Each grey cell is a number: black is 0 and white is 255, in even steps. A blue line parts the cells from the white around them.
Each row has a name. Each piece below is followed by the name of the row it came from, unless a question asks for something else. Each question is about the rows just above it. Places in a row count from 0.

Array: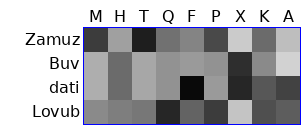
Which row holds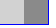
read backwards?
Buv
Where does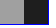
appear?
Zamuz

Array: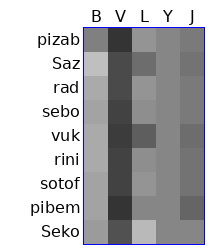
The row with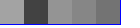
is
sotof
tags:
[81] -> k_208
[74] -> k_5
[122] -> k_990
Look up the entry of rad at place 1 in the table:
k_5
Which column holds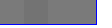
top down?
J
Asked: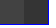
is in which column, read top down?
V
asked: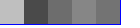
Saz
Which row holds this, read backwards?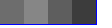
vuk

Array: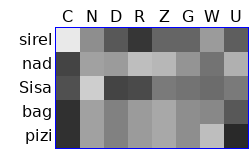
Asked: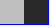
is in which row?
pizi
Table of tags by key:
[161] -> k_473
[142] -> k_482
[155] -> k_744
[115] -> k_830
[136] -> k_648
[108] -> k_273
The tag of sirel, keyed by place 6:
k_744
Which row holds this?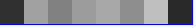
pizi
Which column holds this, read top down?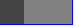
D

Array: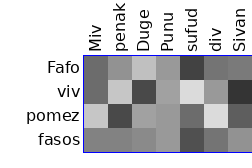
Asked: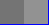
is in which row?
fasos
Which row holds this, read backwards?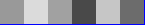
viv
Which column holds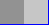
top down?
penak
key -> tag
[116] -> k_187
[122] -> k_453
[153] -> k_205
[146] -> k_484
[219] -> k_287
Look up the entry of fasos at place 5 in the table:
k_187
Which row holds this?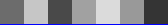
viv

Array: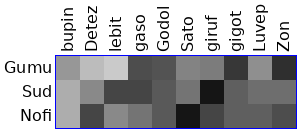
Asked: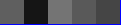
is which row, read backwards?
Sud
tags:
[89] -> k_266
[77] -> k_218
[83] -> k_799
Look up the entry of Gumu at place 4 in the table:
k_799
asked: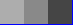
Sud
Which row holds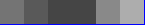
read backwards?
Sud
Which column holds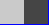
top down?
lebit
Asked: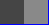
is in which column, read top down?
lebit
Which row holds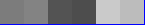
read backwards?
Gumu

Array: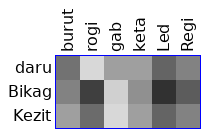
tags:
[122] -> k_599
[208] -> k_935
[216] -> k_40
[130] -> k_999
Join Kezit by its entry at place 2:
k_40
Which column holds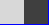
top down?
rogi
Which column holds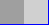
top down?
gab
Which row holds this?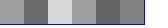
Kezit
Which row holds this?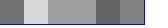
daru
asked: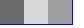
Kezit

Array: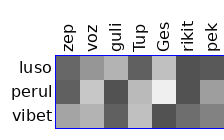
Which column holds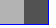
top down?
guli
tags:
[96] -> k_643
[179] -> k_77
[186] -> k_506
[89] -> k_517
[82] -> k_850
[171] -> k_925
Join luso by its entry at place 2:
k_77
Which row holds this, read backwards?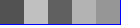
luso
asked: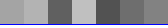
vibet

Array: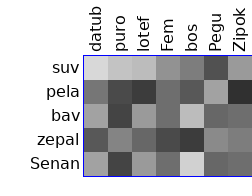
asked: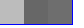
bav
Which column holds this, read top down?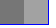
datub
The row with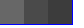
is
zepal
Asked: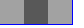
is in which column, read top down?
datub

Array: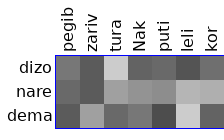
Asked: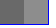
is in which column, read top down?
puti
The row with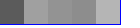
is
nare
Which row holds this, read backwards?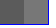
dizo
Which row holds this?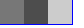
dema
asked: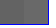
dizo
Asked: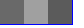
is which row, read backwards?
dema
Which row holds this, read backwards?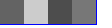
dema

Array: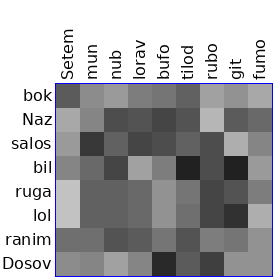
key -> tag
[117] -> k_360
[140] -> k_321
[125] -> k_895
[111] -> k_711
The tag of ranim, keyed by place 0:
k_711
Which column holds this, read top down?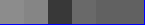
mun
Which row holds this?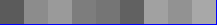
bok
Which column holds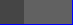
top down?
nub
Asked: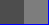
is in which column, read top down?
bufo
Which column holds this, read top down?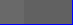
mun

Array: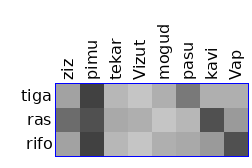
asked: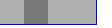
tiga
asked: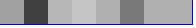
tiga
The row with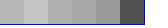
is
rifo
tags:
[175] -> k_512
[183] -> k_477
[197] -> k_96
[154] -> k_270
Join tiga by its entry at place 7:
k_512

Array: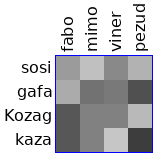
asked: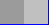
sosi
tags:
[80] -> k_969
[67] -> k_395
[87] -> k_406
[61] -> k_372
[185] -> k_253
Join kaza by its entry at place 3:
k_372

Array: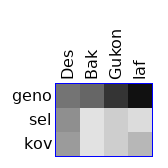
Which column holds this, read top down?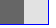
Bak
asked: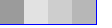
kov
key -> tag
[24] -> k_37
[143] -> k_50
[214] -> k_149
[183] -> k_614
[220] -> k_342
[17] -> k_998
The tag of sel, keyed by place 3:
k_342
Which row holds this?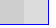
sel

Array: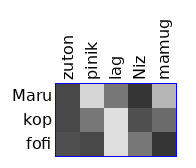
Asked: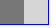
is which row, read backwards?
Maru
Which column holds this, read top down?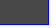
zuton
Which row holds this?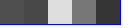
fofi
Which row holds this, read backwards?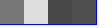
fofi
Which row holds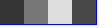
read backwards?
fofi
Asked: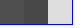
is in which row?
fofi
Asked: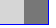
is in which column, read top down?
pinik

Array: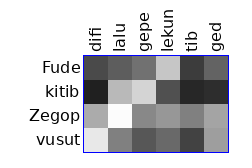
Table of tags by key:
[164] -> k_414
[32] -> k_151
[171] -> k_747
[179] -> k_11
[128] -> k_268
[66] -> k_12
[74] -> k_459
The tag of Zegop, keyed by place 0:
k_747
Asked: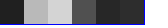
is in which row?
kitib
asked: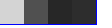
kitib

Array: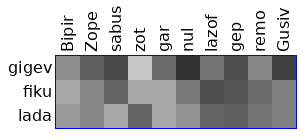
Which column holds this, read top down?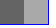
sabus
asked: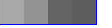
lada
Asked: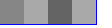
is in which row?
lada
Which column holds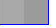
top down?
Bipir
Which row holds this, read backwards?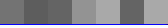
lada
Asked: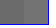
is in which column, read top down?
remo
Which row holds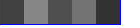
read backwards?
gigev

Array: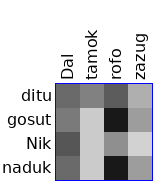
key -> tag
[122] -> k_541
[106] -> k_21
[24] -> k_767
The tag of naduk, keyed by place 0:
k_21
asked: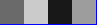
naduk
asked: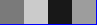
gosut
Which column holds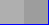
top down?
zazug
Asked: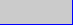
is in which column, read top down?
tamok

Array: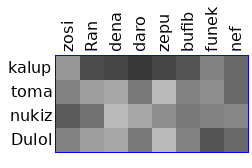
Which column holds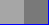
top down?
daro
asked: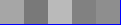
toma
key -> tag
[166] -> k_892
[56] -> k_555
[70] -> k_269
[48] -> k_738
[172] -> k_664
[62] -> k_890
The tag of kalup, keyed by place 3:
k_555
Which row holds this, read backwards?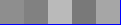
toma
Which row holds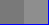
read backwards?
nukiz
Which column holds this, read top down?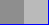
zepu
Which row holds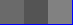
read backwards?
Dulol

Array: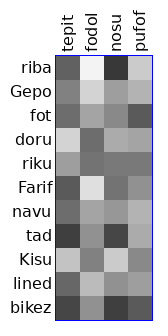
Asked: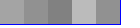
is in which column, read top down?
fodol
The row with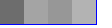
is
navu
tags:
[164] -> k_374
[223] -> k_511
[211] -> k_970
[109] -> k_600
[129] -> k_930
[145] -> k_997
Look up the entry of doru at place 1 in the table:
k_600
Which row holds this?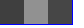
tad

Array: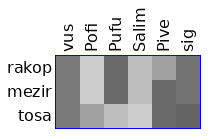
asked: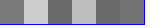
mezir
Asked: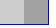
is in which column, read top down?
Pofi
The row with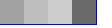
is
tosa
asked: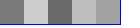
rakop
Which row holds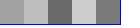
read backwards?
rakop
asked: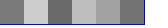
rakop
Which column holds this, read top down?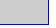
Pofi

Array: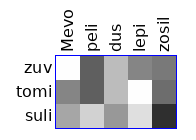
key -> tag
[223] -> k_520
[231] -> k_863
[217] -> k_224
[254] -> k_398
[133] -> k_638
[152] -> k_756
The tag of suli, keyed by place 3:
k_520
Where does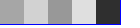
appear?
suli
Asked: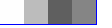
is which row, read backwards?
tomi

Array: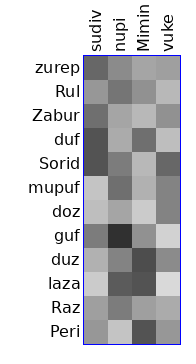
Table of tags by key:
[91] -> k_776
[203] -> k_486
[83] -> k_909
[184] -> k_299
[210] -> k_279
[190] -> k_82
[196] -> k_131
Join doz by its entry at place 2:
k_486
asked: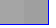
zurep
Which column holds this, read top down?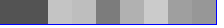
sudiv
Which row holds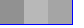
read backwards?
Zabur

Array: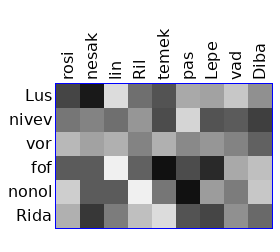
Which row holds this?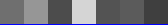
nivev
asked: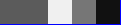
nonol

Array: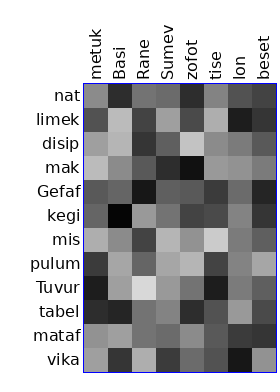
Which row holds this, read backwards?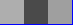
limek
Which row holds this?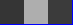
vika
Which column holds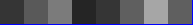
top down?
beset
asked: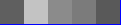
disip

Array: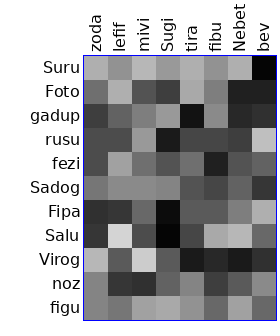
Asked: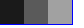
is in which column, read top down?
Nebet
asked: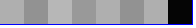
Suru
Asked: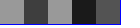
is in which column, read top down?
Sugi
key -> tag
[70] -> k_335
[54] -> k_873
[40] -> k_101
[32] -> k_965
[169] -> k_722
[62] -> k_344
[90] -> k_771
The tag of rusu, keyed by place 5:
k_335
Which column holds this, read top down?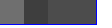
zoda
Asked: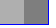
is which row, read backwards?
Fipa

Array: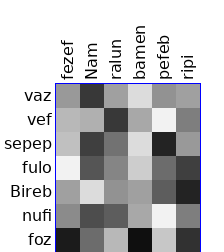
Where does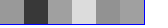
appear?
vaz
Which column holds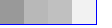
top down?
fezef
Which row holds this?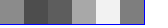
nufi
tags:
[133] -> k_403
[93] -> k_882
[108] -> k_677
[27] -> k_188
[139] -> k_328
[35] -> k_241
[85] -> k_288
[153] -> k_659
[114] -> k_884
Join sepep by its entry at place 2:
k_884

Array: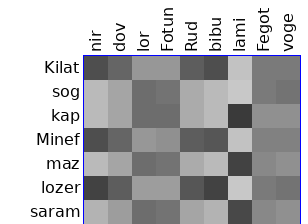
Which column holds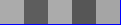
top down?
Rud
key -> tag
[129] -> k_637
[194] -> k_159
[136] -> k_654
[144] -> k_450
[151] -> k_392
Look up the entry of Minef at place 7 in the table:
k_637
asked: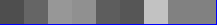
Minef
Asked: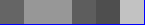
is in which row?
Kilat
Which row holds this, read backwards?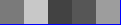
lozer
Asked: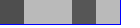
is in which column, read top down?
bibu

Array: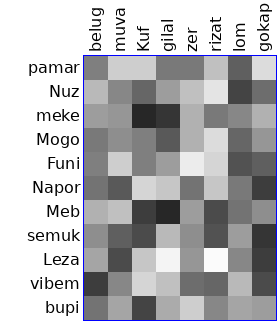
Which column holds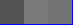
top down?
lom
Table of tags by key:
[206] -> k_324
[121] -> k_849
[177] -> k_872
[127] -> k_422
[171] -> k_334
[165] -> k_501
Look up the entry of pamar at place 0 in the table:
k_422
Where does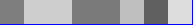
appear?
pamar
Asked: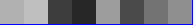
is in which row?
Meb
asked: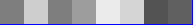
Funi
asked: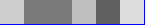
pamar

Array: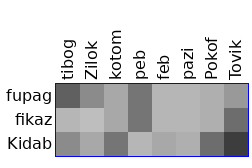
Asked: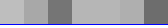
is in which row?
fikaz
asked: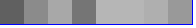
fupag
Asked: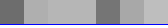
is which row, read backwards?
fikaz
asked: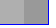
fupag
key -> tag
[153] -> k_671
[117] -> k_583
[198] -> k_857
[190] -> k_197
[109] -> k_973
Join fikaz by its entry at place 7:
k_973

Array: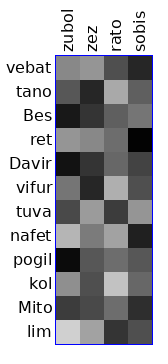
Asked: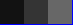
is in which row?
Davir
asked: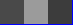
tuva
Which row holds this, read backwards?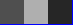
vifur
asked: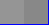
ret
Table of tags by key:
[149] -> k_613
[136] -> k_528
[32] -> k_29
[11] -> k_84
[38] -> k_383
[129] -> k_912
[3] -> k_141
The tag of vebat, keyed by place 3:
k_383

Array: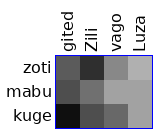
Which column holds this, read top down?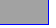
Luza
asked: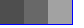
kuge
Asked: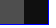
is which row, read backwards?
kuge
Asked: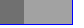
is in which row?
mabu

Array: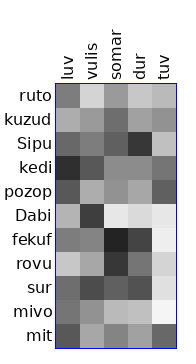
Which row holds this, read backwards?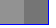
mivo
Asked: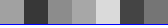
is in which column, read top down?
dur

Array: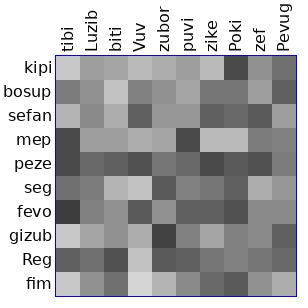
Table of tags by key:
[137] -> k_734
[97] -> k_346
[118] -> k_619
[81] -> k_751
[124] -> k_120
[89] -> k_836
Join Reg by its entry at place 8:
k_619
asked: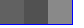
fevo
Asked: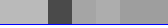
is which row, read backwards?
mep
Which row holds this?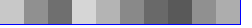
fim
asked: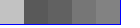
Reg
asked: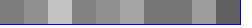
bosup
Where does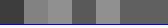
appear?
fevo

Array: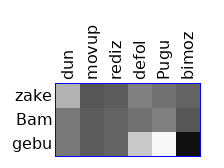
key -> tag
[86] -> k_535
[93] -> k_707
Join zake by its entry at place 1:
k_535
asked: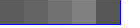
Bam
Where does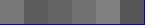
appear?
Bam

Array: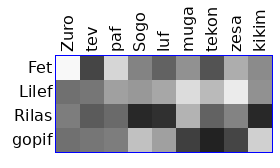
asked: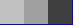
gopif
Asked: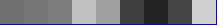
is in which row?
gopif
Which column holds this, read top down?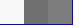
Zuro
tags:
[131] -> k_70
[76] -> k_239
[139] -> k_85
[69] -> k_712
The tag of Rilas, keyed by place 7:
k_70

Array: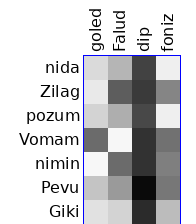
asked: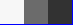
nimin
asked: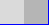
nida
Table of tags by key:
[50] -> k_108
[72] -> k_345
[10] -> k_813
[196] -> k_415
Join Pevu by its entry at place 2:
k_813
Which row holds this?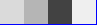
nida
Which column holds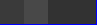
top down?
dip

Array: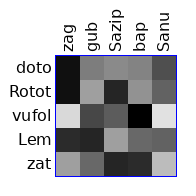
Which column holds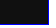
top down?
zag
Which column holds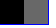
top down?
bap
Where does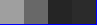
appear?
zat
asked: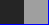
Lem
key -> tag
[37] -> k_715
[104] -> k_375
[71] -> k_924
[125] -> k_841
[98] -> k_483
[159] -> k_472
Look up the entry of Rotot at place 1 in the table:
k_472
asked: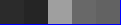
Lem

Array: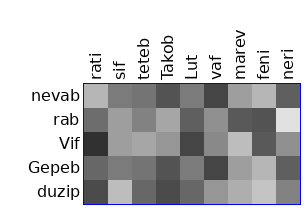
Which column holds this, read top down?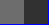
rati
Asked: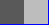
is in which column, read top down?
marev
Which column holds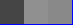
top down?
vaf
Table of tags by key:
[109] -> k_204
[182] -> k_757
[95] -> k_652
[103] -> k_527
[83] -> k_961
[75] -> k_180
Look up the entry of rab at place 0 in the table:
k_204
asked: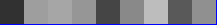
Vif

